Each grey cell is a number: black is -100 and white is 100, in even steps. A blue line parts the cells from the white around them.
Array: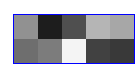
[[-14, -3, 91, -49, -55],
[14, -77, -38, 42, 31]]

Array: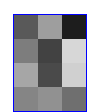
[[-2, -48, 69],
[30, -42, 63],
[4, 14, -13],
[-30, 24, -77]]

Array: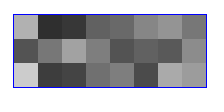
[[-35, -7, 27, -1, -35, -24, -30, 10],
[60, -52, -47, -12, -1, -41, 33, 22],
[39, -63, -57, -24, -18, 5, 16, -7]]

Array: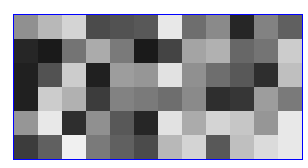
[[-53, -25, 88, -4, -25, -41, 44, 66, -31, 50, 72, 82],
[13, 44, 66, -41, -36, -31, 82, -14, 8, -70, 2, -25],
[-75, -36, 60, -75, 23, 18, 77, 13, -14, -31, -64, 50],
[-75, 60, 39, -53, 2, -4, -14, 8, -64, -58, 23, -4],
[-70, -80, -9, 34, -4, -80, -47, 29, 39, -19, -9, 60],
[18, 82, -64, 13, -31, -70, 77, 34, 66, 55, 18, 82]]

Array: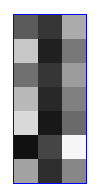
[[-87, -46, 94],
[-29, -58, 34],
[-12, -58, 22],
[28, -64, 6],
[45, -69, 0],
[56, -75, -6],
[71, -81, -17]]

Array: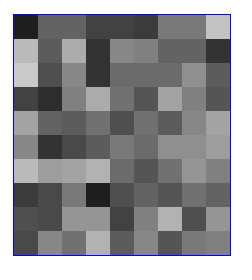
[[46, -28, 34, -60, 6, 0, -22, -22, -60],
[46, 23, 28, 40, -16, -33, -11, 17, 0],
[-38, -43, 17, 17, -48, 0, 40, -38, 17],
[58, -38, 6, -60, -16, -16, -16, 12, -28],
[-48, -65, 0, 34, -11, -33, 28, 0, -33],
[-54, -43, -5, -76, -38, -22, -33, -11, -22],
[-43, 6, -11, 40, -28, 6, -33, -5, 0],
[-76, -22, -22, -48, -48, -54, -5, -5, 52],
[28, -22, -28, -11, -38, -11, -28, 6, 28],
[6, -60, -43, -28, -5, -16, 12, 12, 23]]

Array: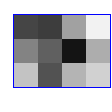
[[53, -36, 41, 64],
[-46, -52, 26, 90],
[3, -25, -84, 36]]
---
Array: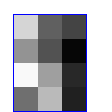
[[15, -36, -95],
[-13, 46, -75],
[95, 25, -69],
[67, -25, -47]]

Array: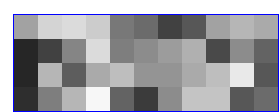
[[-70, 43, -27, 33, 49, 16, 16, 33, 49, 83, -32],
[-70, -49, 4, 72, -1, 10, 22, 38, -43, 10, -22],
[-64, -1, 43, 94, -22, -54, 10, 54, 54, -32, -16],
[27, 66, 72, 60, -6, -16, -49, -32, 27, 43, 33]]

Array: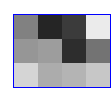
[[18, 23, -65, -10],
[1, -71, -54, 84],
[67, 35, 41, 56]]

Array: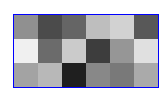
[[28, 44, -76, 7, -5, 33],
[13, -41, -21, 49, 65, -31],
[88, -16, 59, -52, 18, 76]]

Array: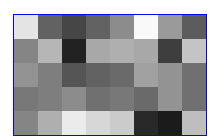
[[4, 43, -73, 32, 37, 32, -51, 54],
[79, -23, -45, -23, 10, 95, 21, -28],
[15, -1, -33, -23, -17, 26, 15, -12],
[-6, -1, 10, -12, -6, -17, 15, -12],
[4, 37, 84, 69, 59, -68, -79, 49]]

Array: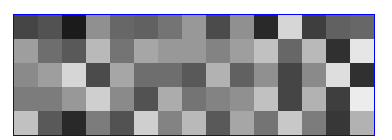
[[-46, -36, -79, 13, -19, -24, -9, 19, -41, 13, -68, 68, -51, -24, -19],
[51, -30, -68, -3, -36, 62, 3, 45, -30, 30, -9, 57, -3, -57, 40],
[24, -14, -30, 45, -9, 30, 19, 19, 3, 24, 51, -19, 45, -62, 80],
[-3, -3, 19, 62, 8, -36, 35, -9, 3, 13, 51, -46, 40, -51, 85],
[8, 24, 68, -41, 30, -14, -14, -30, 40, -24, 13, -46, 8, 74, -62]]

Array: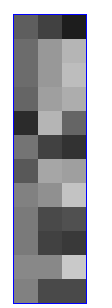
[[-26, -49, -77],
[-9, -49, -61],
[-4, -49, -55],
[1, -43, -43],
[-4, -43, -37],
[-66, 42, -21],
[-31, 30, 25],
[-21, 25, 36],
[-15, 19, 42],
[-15, 19, 48],
[1, 13, 53],
[7, 7, 58]]

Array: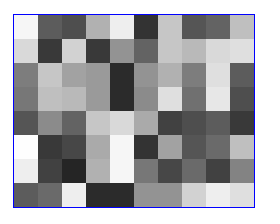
[[87, -49, -71, 39, 93, -7, -44, -17, -49, 3],
[99, -55, -44, 33, 93, -60, 27, -33, -17, 50],
[93, -28, -39, 39, 87, -60, 55, -33, -22, 50],
[-33, 9, -22, 55, 70, 33, -49, -39, -28, -55],
[-2, 55, 27, 21, -66, 15, 39, -2, 75, -28],
[-7, 50, 45, 21, -66, 9, 75, -12, 81, -39],
[70, -55, 65, -55, 15, -22, 55, 45, 70, 75],
[-28, -17, 87, -66, -66, 15, 15, 65, 87, 75]]
